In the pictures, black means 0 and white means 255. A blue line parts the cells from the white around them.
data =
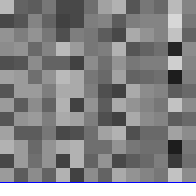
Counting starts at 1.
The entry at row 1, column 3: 92
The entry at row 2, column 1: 72
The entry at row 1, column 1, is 186
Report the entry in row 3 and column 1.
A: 147
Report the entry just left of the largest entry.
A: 132
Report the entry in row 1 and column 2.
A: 99
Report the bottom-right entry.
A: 140
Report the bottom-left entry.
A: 155
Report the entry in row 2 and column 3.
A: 132
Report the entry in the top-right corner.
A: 132
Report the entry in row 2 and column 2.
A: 85
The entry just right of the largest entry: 119
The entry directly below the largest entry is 194
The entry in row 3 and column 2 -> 126
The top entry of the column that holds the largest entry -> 186
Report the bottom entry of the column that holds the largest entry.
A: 194
